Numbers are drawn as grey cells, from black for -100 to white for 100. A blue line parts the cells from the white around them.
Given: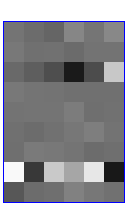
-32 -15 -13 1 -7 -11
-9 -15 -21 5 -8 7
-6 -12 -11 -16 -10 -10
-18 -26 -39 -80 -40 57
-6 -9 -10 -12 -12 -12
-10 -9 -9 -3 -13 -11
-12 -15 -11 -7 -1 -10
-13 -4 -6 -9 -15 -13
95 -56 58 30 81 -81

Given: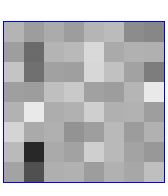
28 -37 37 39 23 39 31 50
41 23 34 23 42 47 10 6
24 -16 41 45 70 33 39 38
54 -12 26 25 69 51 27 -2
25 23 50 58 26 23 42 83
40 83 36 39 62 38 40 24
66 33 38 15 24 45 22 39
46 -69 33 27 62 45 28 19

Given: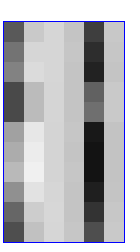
-39 51 68 55 -39 58
-30 58 68 54 -51 57
-10 68 68 55 -65 55
2 72 68 54 -73 54
-43 47 67 54 -24 58
-43 47 67 54 -13 58
26 81 66 55 -81 53
35 85 66 54 -85 53
45 88 66 55 -85 53
13 77 68 54 -76 54
-20 61 69 54 -60 56

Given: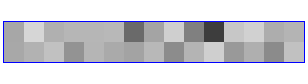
32 40 51 15 42 33 28 44 10 41 62 20 37 9 51
31 68 38 43 43 44 -17 29 62 0 -52 56 64 36 41

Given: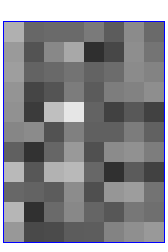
19 -43 -41 -28 -27 3 12 20
38 -19 -17 -17 -4 -28 9 -17
21 -35 7 32 -63 -44 11 -9
24 -22 -18 -10 -22 -15 9 3
16 -46 -34 -3 -29 -2 2 11
14 -54 50 80 -22 -49 -31 -49
5 9 -36 0 -25 -25 -3 -24
-25 -61 -20 20 -37 9 14 -2
45 -32 40 45 -19 -62 -29 -49
-19 -22 -28 10 -38 18 23 -10
43 -62 -17 7 -21 -32 -7 -13

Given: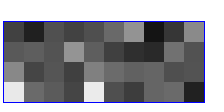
83 -17 -29 -46 84 -38 -52 -21 -17 -74
-49 -75 -37 -48 -38 -18 15 -84 -58 8
-30 -26 -35 16 -26 -50 -63 -68 -11 -36
7 -46 -33 -50 0 -16 -24 -21 -38 -35

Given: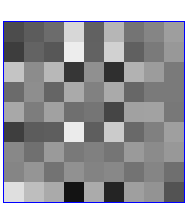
75 49 33 -85 34 -72 25 15 -35
-40 -28 -15 69 -24 43 -9 4 24
-52 -22 -32 86 -23 64 -25 -4 19
54 10 44 -58 13 -63 40 22 -4
-16 11 -21 33 1 33 -19 -4 -4
32 -2 26 -13 -8 -46 26 27 -6
-51 -28 -26 84 -26 59 -18 0 25
7 -12 21 -5 0 -8 21 9 19
4 17 -10 14 3 7 -10 4 -13

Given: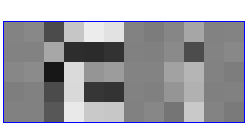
1 1 -32 83 58 56 1 6 -8 58 3 -4
3 7 -41 55 85 77 2 -3 5 30 2 3
2 2 31 -65 -66 -61 1 0 8 -40 3 7
6 9 -82 71 17 22 3 3 27 42 2 -2
-1 1 -41 70 -58 -60 2 0 17 39 0 1
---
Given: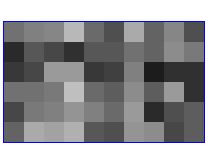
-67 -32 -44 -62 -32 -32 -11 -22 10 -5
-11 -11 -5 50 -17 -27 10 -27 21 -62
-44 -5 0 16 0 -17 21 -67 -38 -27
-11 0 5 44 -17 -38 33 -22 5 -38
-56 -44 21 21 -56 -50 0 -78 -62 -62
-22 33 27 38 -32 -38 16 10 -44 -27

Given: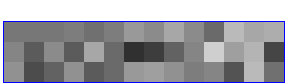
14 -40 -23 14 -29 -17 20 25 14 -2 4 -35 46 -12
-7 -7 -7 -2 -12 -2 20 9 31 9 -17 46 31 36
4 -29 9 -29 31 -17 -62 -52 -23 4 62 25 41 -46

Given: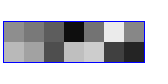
45 27 -39 50 61 -50 -72
11 -5 -27 -89 -10 84 6

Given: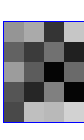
22 -28 -96 -17
17 33 -59 55
-23 -54 -11 -75
-33 -70 0 -96
-43 50 45 65

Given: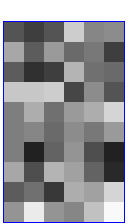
-28 -12 -56 36 26 67
-28 -62 -51 41 -12 -17
-34 -51 -34 61 5 10
-1 -74 -22 16 -39 -74
-1 5 -17 10 -6 21
-1 36 -12 21 36 67
16 84 16 5 51 95
31 -28 21 -17 -6 -51
31 -39 41 26 -22 -68
56 56 61 -45 10 -34

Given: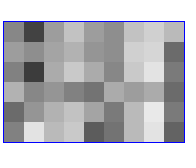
40 6 17 1 -10 34 23 34 -16
6 -48 23 52 23 11 52 63 46
23 11 29 40 17 11 63 68 -16
1 -53 34 58 34 6 58 78 -4
-16 17 40 52 29 -4 46 83 -4
1 78 46 58 -28 -10 46 78 -22

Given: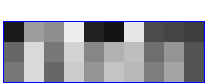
-7 70 -19 59 17 54 44 -1 29 -35
-19 70 -7 65 5 39 49 -13 17 -35
-80 23 11 87 -74 -85 81 -41 -46 -52

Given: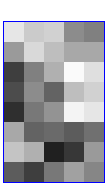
54 38 -75 -57 21
-40 10 -22 49 64
32 -22 -17 -28 -12
-28 -51 -6 26 5
-63 -6 15 91 80
-51 0 38 96 75
21 70 49 32 32
80 59 64 10 0

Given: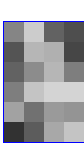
4 60 -23 -39
27 -11 21 16
-61 -28 32 54
-34 43 38 -45
-23 10 43 -1
-1 54 66 66
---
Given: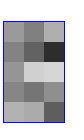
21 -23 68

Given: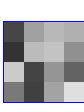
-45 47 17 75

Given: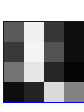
-30 91 -70 2

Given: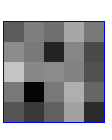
-28 -5 9 37 -66

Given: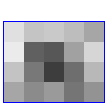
76 -25 -52 -8

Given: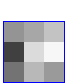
16 72 21

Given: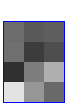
-15 -53 37

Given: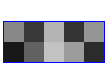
7 -24

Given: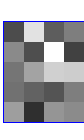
-40 -39 63 -1
